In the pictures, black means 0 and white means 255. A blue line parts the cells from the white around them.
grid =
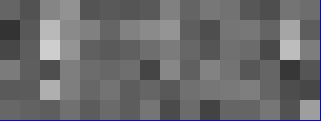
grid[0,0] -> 101
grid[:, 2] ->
[133, 185, 206, 78, 175, 94]
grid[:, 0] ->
[101, 51, 71, 123, 90, 103]
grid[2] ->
[71, 93, 206, 148, 96, 90, 96, 110, 123, 103, 85, 112, 107, 73, 189, 125]
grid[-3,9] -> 96
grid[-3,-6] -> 130
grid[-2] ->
[90, 91, 175, 126, 103, 115, 93, 101, 89, 112, 118, 121, 126, 101, 77, 71]
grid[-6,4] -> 84
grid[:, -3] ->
[78, 100, 73, 101, 101, 118]
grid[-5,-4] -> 119
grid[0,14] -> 116
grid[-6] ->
[101, 82, 133, 146, 84, 89, 85, 89, 128, 100, 119, 114, 87, 78, 116, 109]
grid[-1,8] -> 75
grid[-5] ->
[51, 88, 185, 138, 128, 101, 129, 138, 148, 94, 78, 117, 119, 100, 165, 93]
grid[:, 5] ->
[89, 101, 90, 103, 115, 106]
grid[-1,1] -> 98
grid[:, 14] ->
[116, 165, 189, 55, 77, 82]
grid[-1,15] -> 158

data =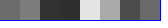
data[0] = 108
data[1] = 125
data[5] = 170

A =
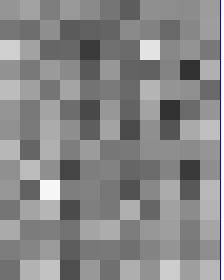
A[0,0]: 149
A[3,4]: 89
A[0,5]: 117
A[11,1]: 124
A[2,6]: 107
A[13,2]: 194
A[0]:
[149, 162, 126, 153, 138, 117, 93, 143, 141, 140, 156]
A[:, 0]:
[149, 118, 208, 146, 188, 149, 145, 183, 144, 150, 117, 170, 125, 112]
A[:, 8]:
[141, 105, 136, 131, 148, 50, 84, 142, 131, 171, 161, 158, 148, 204]
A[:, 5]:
[117, 100, 112, 151, 122, 150, 163, 119, 130, 119, 120, 172, 121, 112]
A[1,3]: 91
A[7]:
[183, 101, 176, 126, 155, 119, 121, 141, 142, 139, 149]
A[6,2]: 171
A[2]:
[208, 162, 102, 103, 59, 112, 107, 227, 136, 147, 120]
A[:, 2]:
[126, 142, 102, 154, 117, 163, 171, 176, 143, 246, 181, 126, 155, 194]
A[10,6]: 175
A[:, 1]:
[162, 110, 162, 121, 160, 121, 122, 101, 188, 98, 164, 124, 133, 178]
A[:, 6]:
[93, 138, 107, 99, 105, 99, 75, 121, 102, 82, 175, 125, 112, 174]
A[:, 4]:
[138, 96, 59, 89, 115, 73, 94, 155, 126, 130, 127, 164, 120, 152]
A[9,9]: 87
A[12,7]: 131
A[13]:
[112, 178, 194, 78, 152, 112, 174, 146, 204, 158, 183]
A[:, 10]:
[156, 157, 120, 176, 105, 149, 191, 149, 142, 184, 179, 165, 142, 183]

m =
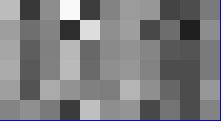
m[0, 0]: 188
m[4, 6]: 180
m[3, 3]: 186
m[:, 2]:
[141, 131, 128, 129, 170, 122]
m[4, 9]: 76
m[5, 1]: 143
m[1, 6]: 158
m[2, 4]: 104
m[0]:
[188, 56, 141, 249, 61, 131, 155, 151, 68, 77, 122]
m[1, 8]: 109
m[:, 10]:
[122, 141, 122, 122, 150, 131]
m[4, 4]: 128
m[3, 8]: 77
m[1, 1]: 111
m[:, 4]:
[61, 221, 104, 106, 128, 191]
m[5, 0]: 132

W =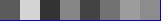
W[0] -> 91
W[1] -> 212
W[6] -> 156

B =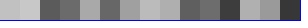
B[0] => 193
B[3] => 107
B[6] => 160
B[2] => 91

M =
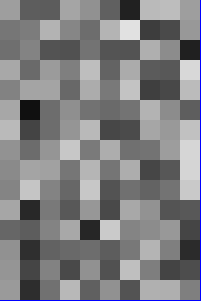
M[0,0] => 158
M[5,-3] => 179
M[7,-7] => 199
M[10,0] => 166
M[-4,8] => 152
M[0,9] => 158
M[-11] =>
[130, 164, 164, 104, 172, 121, 195, 63, 72, 187]
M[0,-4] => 33
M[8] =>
[138, 164, 161, 118, 181, 117, 173, 70, 87, 213]
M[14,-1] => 127
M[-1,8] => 175
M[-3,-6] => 109
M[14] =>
[154, 45, 113, 184, 96, 145, 83, 176, 175, 127]
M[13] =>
[149, 69, 130, 73, 145, 81, 191, 126, 68, 77]
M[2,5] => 84
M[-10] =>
[167, 16, 109, 143, 114, 106, 115, 179, 140, 94]
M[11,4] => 38
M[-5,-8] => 121
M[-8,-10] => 146
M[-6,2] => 131
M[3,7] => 91
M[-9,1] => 68
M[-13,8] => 140
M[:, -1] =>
[158, 152, 32, 216, 187, 94, 193, 214, 213, 201, 88, 69, 43, 77, 127]
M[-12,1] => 106
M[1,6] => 225
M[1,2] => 179
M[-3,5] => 93
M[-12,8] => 88
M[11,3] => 168

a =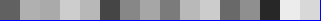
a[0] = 97
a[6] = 135
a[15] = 216
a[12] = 143
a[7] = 166
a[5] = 69

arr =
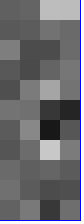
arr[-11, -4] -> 96
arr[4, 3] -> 115
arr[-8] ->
[88, 74, 100, 118]
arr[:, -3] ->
[100, 92, 76, 74, 123, 112, 136, 108, 95, 91, 121]
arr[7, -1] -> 123
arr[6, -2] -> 24
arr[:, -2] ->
[189, 114, 76, 100, 165, 55, 24, 200, 101, 76, 56]
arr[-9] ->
[126, 76, 76, 107]
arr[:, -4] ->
[96, 89, 126, 88, 79, 115, 91, 85, 106, 112, 98]
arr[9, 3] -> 79

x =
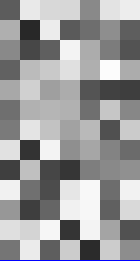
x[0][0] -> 92
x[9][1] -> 112
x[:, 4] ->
[137, 110, 172, 175, 84, 111, 185, 166, 126, 248, 247, 243, 43]
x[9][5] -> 109
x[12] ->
[117, 235, 94, 204, 43, 204, 141]
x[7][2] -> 243
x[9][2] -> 76
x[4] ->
[168, 208, 159, 172, 84, 65, 62]
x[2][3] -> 243
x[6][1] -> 228
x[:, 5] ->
[227, 142, 124, 252, 65, 198, 80, 131, 137, 109, 96, 164, 204]
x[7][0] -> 225
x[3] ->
[97, 187, 201, 224, 175, 252, 172]
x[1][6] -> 94
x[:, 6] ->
[237, 94, 83, 172, 62, 135, 203, 107, 144, 242, 217, 81, 141]
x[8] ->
[63, 192, 70, 54, 126, 137, 144]
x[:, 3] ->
[215, 90, 243, 224, 172, 177, 162, 143, 54, 230, 241, 52, 204]
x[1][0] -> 175

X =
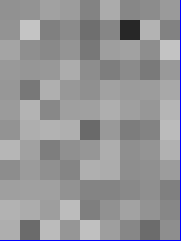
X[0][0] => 145
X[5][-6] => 159
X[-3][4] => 132
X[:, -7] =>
[161, 128, 137, 152, 175, 136, 178, 126, 144, 160, 158, 187]
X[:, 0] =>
[145, 147, 164, 153, 151, 155, 147, 182, 141, 159, 178, 174]
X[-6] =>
[147, 174, 178, 175, 106, 153, 125, 131, 187]
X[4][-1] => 168
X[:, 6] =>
[135, 39, 161, 139, 155, 159, 125, 143, 142, 137, 162, 135]
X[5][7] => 151
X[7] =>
[182, 161, 126, 144, 150, 173, 143, 148, 177]
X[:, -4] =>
[171, 134, 158, 126, 161, 174, 153, 173, 172, 132, 145, 158]
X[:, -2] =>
[140, 179, 142, 122, 156, 151, 131, 148, 144, 143, 147, 108]
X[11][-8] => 107
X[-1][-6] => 150
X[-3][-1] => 128
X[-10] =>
[164, 143, 137, 148, 120, 158, 161, 142, 195]
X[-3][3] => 146
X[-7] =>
[155, 179, 136, 159, 160, 174, 159, 151, 181]
